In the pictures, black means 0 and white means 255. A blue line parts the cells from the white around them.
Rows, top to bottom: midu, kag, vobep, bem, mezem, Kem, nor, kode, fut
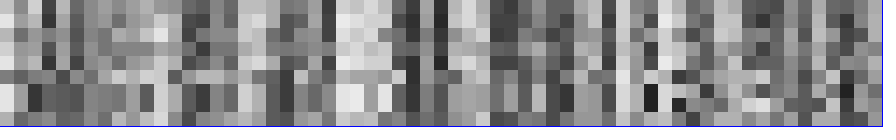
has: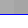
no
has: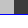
yes
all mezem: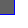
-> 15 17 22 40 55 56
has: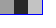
yes
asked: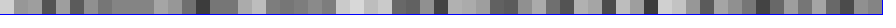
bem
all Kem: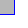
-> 15 16 25 42

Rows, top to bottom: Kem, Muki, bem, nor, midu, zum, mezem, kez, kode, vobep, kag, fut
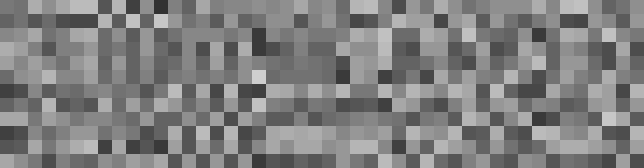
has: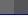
yes
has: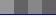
yes

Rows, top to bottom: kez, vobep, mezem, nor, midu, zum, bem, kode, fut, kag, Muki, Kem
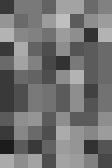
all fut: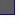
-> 1 4 6 7
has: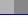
yes

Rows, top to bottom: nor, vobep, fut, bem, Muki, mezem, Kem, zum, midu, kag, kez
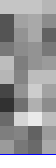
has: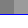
no
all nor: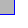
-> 4
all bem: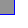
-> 3
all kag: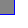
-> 2
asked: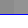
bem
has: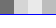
no

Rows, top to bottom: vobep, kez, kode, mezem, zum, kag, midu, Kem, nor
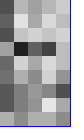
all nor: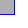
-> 1 3 4
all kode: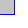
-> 2 4
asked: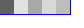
kez

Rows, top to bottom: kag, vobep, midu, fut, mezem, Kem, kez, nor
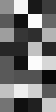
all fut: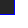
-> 1 2 4
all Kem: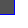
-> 2 3

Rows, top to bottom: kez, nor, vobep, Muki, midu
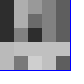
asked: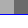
nor
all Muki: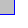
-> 2 3 4 5
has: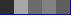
no
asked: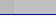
Muki
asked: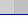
midu
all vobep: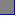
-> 2 4
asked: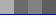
nor

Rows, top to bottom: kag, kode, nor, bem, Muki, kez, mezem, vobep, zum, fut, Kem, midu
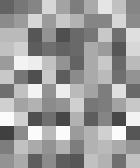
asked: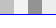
mezem
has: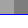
yes
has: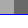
no

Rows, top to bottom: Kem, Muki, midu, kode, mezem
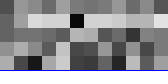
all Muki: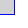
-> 4 5 7 8
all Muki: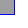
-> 2
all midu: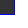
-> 10
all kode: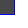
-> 6 9 11
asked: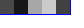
mezem

